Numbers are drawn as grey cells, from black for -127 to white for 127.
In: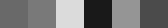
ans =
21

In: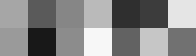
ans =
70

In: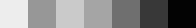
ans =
-71

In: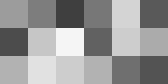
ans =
-16

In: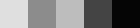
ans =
-59

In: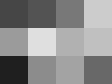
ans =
35

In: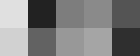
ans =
37
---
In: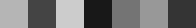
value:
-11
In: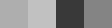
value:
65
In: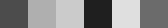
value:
-96
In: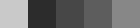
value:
-56
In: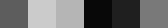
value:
-119
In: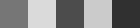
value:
-51
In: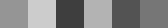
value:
51
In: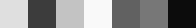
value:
-30
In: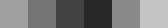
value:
-88
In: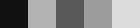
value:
-39
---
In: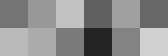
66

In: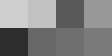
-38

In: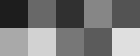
-79

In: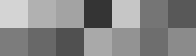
35

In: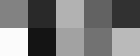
50

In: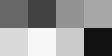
18

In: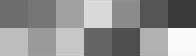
33

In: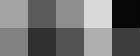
14
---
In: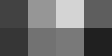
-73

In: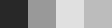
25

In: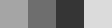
-17

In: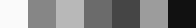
-58

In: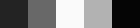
-92

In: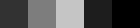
-98

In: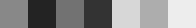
-76

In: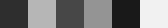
-81

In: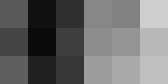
-111

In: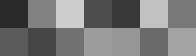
-70
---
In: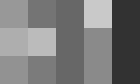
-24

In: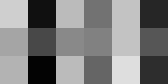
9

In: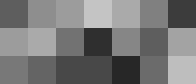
-13

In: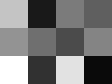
-52

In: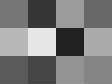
-94

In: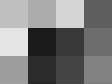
-71

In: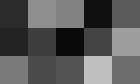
-117

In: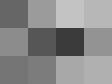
-68
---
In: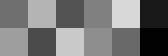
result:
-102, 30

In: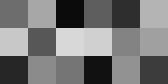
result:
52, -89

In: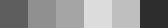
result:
-82, -33

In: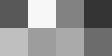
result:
-75, 63

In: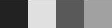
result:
33, -93

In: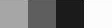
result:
124, 38

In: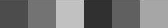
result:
38, -51

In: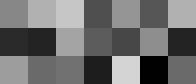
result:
49, 29
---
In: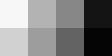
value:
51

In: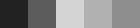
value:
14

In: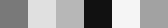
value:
55

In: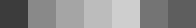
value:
37

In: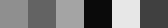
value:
15

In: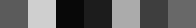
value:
-23

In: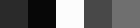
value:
-55

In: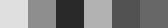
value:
13

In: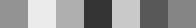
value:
47
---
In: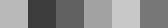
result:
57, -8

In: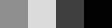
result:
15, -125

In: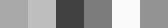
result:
40, 19

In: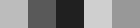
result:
60, 24

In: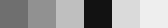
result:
-16, 110

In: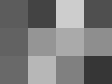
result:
-35, -73

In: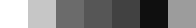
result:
127, 28
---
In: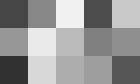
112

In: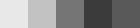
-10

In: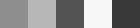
-44

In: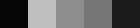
13

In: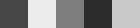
-2

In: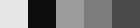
28

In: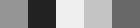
111

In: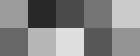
-52

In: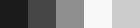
14
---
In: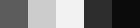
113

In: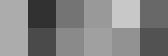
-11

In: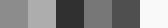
-79

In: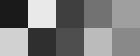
-64

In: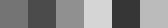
16

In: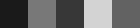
-72

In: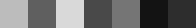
89
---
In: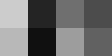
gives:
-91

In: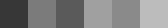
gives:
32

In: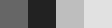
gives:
-93

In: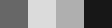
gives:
91

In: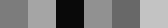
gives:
17

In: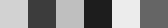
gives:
-98

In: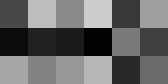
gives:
77

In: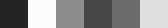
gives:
-57
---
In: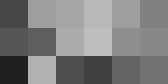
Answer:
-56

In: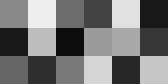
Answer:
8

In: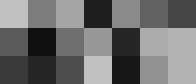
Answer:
65

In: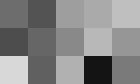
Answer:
-18

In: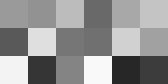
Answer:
26

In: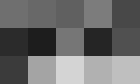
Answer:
-16

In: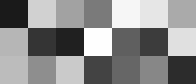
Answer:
-101
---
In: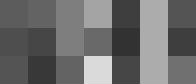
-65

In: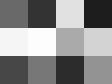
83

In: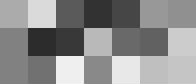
76

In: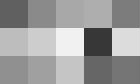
92

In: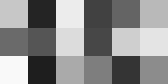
100

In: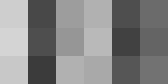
-27

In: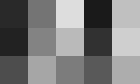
79

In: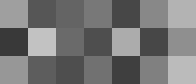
15

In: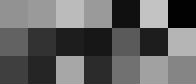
53

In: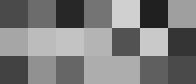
-75
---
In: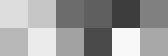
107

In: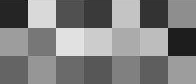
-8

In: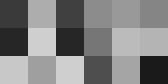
79

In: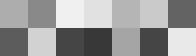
82

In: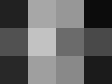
66

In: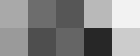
-49

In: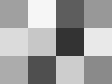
71

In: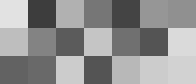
3

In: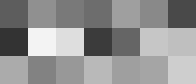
115

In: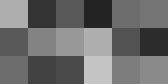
4
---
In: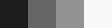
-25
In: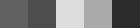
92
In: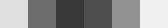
-49
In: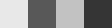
-39
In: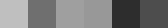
24
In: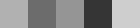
21
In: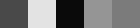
-117
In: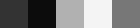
49
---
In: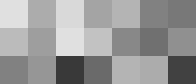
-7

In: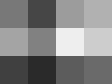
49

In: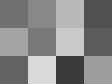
-47

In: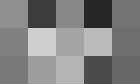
-12

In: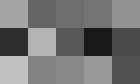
17

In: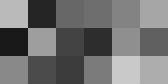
38

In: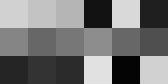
-96
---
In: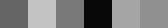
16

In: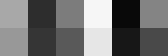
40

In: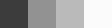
18

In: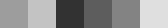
29

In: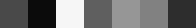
1

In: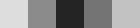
11
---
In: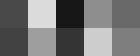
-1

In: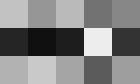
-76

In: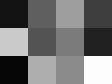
-94

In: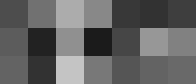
1

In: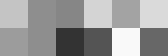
-24

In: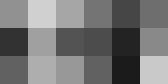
9

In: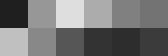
-68

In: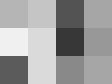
24

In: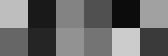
-69
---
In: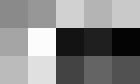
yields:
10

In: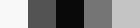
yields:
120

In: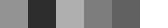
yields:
19

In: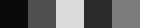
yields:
-117

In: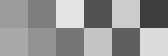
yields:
27

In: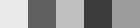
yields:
106
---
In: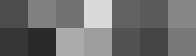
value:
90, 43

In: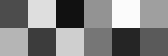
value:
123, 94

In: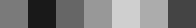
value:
79, 44

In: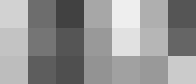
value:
110, 97

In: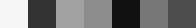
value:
117, 34

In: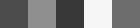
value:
118, 15

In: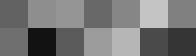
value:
68, 54

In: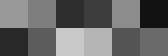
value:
73, 53
